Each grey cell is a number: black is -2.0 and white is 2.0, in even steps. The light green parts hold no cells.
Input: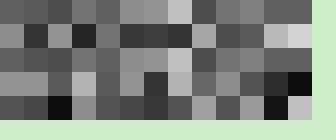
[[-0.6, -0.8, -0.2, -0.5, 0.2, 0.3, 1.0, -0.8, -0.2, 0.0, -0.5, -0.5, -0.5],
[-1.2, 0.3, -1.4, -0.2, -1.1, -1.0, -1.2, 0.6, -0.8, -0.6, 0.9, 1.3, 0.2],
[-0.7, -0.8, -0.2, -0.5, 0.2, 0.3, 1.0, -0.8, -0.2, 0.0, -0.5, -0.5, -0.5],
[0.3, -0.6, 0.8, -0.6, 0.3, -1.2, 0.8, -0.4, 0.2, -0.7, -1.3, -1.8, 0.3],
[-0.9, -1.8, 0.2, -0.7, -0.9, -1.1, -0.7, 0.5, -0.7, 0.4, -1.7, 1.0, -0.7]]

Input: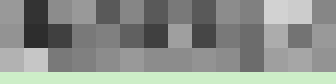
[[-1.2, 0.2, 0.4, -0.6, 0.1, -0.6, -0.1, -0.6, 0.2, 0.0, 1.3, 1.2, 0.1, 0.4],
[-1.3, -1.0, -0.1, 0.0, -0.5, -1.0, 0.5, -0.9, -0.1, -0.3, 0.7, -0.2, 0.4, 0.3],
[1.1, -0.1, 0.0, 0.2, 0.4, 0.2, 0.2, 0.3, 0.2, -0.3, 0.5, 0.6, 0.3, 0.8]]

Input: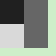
[[-0.4, -1.5],
[-0.4, 1.4]]

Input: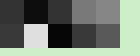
[[-1.8, -1.2, -0.1, 0.1, -1.2],
[1.5, -1.9, -1.1, -0.6, -1.1]]

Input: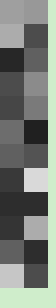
[[0.4, 0.5],
[-0.8, 0.7],
[-0.5, -1.4],
[0.2, -0.8],
[-0.1, -0.9],
[-1.5, -0.3],
[-0.7, -0.5],
[1.4, -1.1],
[-1.3, -1.3],
[0.7, -1.2],
[-1.3, -0.5],
[-0.8, 1.1]]

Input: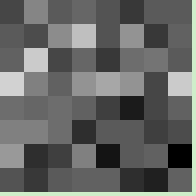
[[0.1, -0.6, -0.4, -0.7, -1.1, -0.6, -0.6, -0.9],
[-0.8, 0.2, 1.0, -0.7, 0.3, -1.1, -0.5, -0.6],
[1.2, -0.9, -0.4, -1.1, -0.3, -0.2, -0.6, -0.5],
[0.0, -0.5, 0.3, 0.6, 0.3, -0.9, 1.2, 1.3],
[-0.4, -0.3, -0.5, -1.0, -1.6, -0.9, -0.5, -0.3],
[0.0, -0.3, -1.3, -0.6, -0.6, -1.0, -0.8, 0.0],
[-1.3, -1.0, 0.0, -1.7, -0.6, -0.5, -2.0, 0.4],
[-1.1, -0.6, -0.5, -0.5, -1.3, -1.5, -0.5, -0.7]]

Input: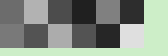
[[0.8, -0.8, -1.5, 0.0, -1.3, -0.3],
[-0.7, 0.7, -0.7, -1.4, 1.5, -0.1]]

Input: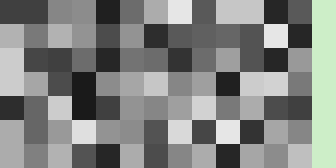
[[-1.0, 0.1, 0.2, -1.5, -0.3, 0.7, 1.6, -0.6, 1.1, 1.1, -1.4, -0.6, -1.0],
[-0.1, 0.8, 0.3, -0.8, 0.3, -1.3, -0.6, -0.5, -0.4, -0.7, 1.6, -1.4, 0.8],
[-0.9, -1.0, -0.3, -1.4, -0.2, -0.3, -1.2, -0.3, 0.5, -0.7, -1.4, 0.4, 1.2],
[0.6, -0.8, -1.6, 0.2, 0.6, 1.1, 0.1, 0.5, -1.5, 1.2, 1.3, -0.1, 1.2],
[-0.4, 1.2, -1.6, -1.0, 0.3, 0.1, 0.5, 1.3, -0.1, 0.7, -0.8, -1.0, -1.3],
[-0.4, 0.4, 1.5, 0.3, 0.2, -0.7, 1.4, -0.9, 1.6, -1.2, 0.6, 0.1, 0.7],
[0.0, 0.8, -0.7, -1.4, 0.7, -0.8, 0.1, 0.7, -1.4, 0.6, 0.2, 1.0, 0.7]]
